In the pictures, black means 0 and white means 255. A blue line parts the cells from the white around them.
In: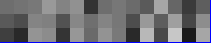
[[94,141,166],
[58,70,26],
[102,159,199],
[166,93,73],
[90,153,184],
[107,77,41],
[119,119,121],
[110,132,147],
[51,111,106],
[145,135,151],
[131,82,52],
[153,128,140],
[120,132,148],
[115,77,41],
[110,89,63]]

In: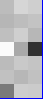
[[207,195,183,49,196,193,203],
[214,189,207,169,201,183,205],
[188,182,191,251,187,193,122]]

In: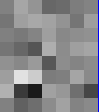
[[131,158,145,165,140,138,70,138],
[125,117,142,159,132,165,111,131],
[107,147,136,140,141,127,151,162],
[103,162,159,174,87,124,161,140],
[148,168,132,85,154,204,26,110],
[166,159,121,103,136,225,58,97],
[129,117,128,117,145,158,177,129]]

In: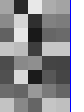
[[163,124,106,199,67,69,101,191],
[172,129,102,199,68,87,122,197],
[232,47,25,61,143,27,153,101],
[40,213,230,188,137,217,101,136],
[165,138,97,197,76,80,108,195]]

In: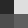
[[222,95],
[40,77]]

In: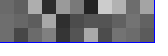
[[164,98,91],
[109,115,108],
[178,97,115],
[204,84,76],
[35,85,169],
[121,76,84],
[154,47,53],
[45,168,128],
[174,93,107],
[95,103,71],
[106,110,110]]

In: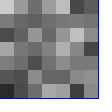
[[92,115,139,70,122,144,137],
[72,122,191,135,122,137,62],
[189,119,149,176,140,101,158],
[157,111,105,130,113,103,168],
[110,97,150,107,78,140,109],
[154,104,98,119,110,78,76],
[203,123,75,166,126,86,42]]
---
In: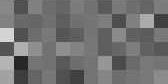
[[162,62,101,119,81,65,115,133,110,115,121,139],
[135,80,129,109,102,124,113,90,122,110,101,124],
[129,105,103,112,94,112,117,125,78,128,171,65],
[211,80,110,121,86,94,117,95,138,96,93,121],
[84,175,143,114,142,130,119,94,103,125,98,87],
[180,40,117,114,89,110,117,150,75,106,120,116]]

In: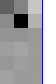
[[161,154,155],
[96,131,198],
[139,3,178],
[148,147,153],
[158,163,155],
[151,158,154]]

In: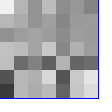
[[58,183,172,186,100,197,219],
[240,181,147,188,142,151,132],
[183,172,147,160,134,154,155],
[146,157,163,156,140,157,154],
[193,187,163,199,135,176,157],
[191,108,129,96,179,101,109],
[83,183,176,215,84,201,228]]

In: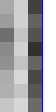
[[198,214,107],
[169,208,65],
[156,208,99],
[111,195,83],
[138,210,49],
[144,195,101],
[172,215,72],
[175,195,87]]

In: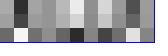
[[106,245,112,143,101,43,133,68,111,225,133],
[170,47,164,149,185,235,144,214,154,80,156],
[160,69,155,149,176,212,140,197,143,101,154]]

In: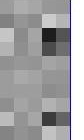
[[132,146,139,194,175],
[156,173,166,151,149],
[129,149,140,203,180],
[197,139,165,29,84],
[179,143,159,76,110],
[145,151,148,164,158],
[156,169,163,150,149],
[156,157,157,141,145],
[143,164,155,178,165],
[187,148,166,60,100]]
